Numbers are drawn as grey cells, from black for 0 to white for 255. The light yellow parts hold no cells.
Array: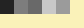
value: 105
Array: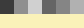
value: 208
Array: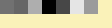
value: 174
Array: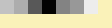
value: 88
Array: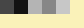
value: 180
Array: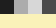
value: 215
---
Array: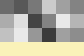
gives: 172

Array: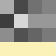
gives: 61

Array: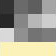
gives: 39

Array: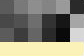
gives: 72

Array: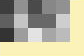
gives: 95

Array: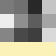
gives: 237

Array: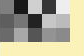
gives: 94

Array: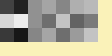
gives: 214

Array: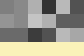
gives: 148
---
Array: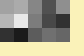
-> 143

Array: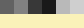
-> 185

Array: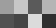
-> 81

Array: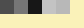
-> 184

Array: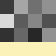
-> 217

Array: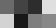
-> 211
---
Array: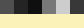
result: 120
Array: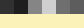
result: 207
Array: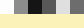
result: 88
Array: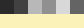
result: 144
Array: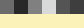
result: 217
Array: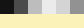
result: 235
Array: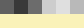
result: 205
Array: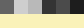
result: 52
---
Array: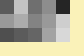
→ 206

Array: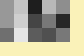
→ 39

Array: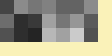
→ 90

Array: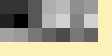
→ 209

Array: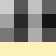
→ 20

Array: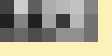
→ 114

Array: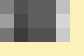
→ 214

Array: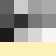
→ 139
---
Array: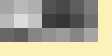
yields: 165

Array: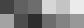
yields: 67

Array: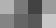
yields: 178

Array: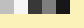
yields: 191

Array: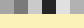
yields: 166

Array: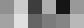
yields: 144
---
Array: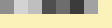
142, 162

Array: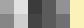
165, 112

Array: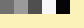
112, 5

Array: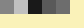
132, 109

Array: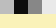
189, 233

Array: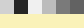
209, 98
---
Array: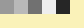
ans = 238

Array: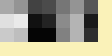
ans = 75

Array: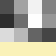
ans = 130

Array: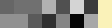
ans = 177

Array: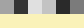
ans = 195

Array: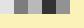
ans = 51

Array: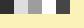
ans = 253
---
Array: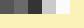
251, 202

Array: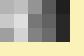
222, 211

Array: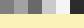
245, 202

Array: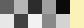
242, 231

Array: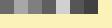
208, 167

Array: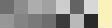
215, 205
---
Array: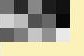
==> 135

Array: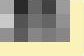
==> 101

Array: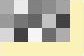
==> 129

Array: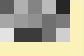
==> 132

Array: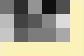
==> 148

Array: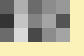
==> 107

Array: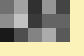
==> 48

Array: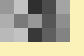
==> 47

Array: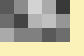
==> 211

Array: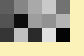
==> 169
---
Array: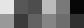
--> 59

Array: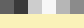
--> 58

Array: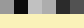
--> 11

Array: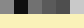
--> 15

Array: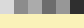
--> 140

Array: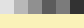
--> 184

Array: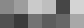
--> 59

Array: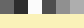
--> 45
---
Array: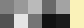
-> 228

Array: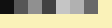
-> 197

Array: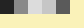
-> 220

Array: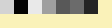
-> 233

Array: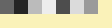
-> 237

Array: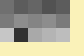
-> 198

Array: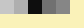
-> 198

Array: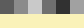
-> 201

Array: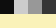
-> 204
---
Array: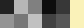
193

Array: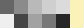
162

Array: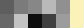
14

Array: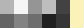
110

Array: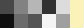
84

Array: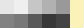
89
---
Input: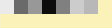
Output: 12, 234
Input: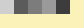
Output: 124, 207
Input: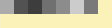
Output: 112, 204
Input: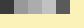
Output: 172, 193
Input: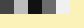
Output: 17, 240
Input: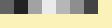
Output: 234, 234
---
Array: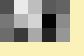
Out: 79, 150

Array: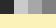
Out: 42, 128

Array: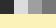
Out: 45, 119

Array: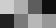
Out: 206, 152

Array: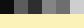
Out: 13, 206

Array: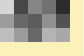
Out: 213, 168

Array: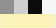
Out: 144, 247

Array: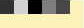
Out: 50, 71

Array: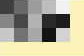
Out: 62, 210

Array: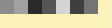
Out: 140, 116
